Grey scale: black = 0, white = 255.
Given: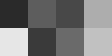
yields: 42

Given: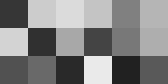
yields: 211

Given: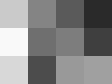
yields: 249

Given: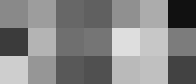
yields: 59

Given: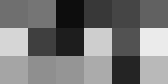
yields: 214

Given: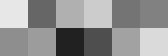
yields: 231

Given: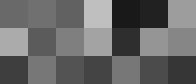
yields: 171

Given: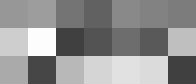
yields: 206

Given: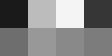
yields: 26

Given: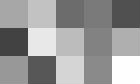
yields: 66
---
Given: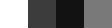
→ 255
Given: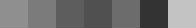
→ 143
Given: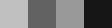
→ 192
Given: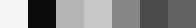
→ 245
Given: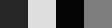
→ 38
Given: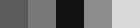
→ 91
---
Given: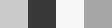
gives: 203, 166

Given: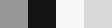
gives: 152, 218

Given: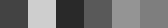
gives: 67, 126

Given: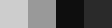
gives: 205, 42

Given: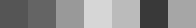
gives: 85, 166

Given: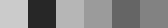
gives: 203, 130

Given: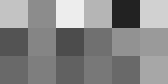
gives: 195, 167

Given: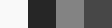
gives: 249, 71

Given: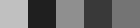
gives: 192, 116

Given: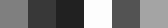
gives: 127, 164
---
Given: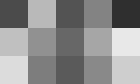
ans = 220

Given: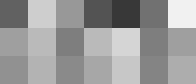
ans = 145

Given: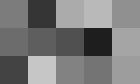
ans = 67

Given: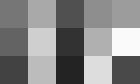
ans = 66

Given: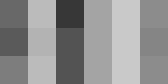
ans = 125

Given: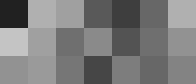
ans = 146

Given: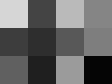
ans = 96

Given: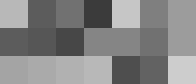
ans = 164
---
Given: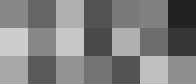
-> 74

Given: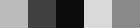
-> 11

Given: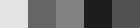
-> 131

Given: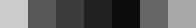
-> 33

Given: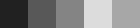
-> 132

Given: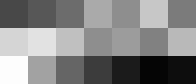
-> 142

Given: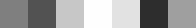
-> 254
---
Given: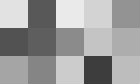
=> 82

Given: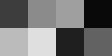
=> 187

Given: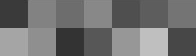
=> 165

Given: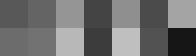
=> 108

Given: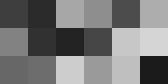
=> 130

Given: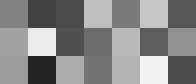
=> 163
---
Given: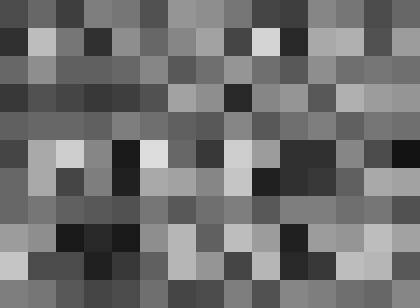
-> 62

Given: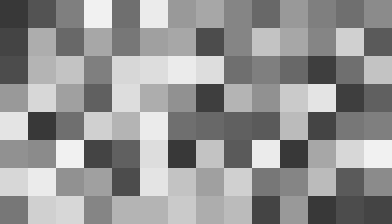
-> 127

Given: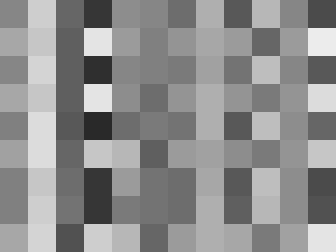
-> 102

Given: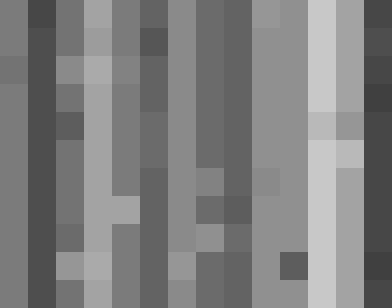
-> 115

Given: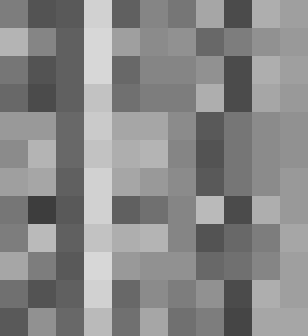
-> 89

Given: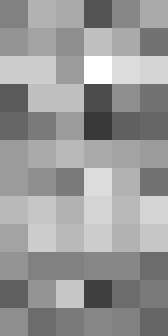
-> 170

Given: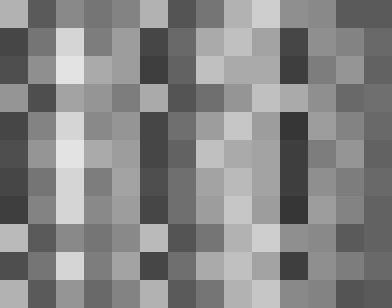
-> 137

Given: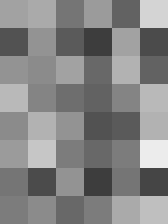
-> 117

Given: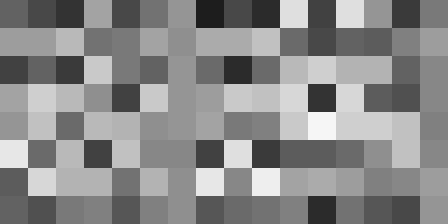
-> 51
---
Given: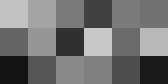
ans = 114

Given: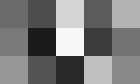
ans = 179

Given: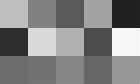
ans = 33

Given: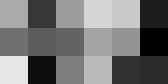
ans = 29

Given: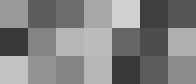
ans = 85

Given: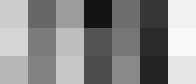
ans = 241
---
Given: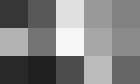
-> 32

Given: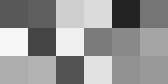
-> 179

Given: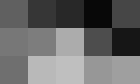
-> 185

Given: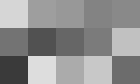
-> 221

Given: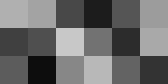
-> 13

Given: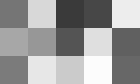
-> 231

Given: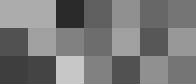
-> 68

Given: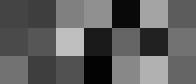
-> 62

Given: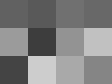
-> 205
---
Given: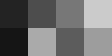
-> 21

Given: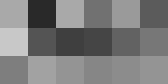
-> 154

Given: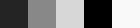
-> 249

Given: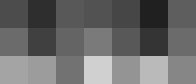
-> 70

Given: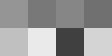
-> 192

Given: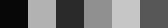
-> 198

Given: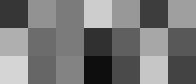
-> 152

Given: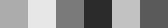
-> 194

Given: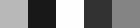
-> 132
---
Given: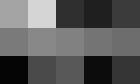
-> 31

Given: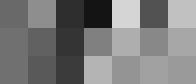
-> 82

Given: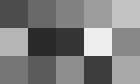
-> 156

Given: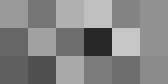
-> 131

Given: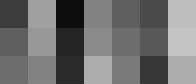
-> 74

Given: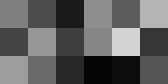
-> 92

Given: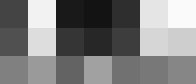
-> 229
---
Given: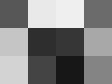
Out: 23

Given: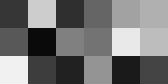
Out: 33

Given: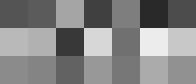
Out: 98

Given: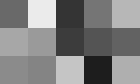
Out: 197

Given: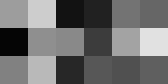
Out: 39

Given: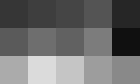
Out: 197
